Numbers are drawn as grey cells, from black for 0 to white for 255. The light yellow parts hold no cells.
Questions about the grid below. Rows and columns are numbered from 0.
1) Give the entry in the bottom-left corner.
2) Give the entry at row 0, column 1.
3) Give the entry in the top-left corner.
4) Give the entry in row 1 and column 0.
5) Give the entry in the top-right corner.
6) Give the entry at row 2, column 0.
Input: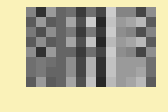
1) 91
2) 49
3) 132
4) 91
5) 142
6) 121

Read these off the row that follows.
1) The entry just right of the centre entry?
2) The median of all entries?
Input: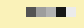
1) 23
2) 157

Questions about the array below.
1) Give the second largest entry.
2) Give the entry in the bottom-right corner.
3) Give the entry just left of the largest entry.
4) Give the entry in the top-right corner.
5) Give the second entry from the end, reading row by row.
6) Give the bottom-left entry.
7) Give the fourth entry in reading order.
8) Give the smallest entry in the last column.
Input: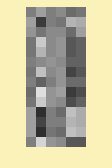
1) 212
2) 87
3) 107
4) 117
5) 87
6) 126
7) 138
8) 77

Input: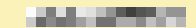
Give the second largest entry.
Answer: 232
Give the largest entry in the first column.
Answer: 252
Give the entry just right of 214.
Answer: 181
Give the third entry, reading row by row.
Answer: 126
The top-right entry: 148
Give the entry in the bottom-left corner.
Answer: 202
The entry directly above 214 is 148

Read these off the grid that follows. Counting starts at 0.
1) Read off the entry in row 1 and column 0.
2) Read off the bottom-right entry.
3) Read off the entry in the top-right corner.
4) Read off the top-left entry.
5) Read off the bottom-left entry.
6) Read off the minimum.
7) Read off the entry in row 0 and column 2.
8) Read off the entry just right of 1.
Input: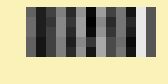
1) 108
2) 85
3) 85
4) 97
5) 97
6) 1
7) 65
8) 136
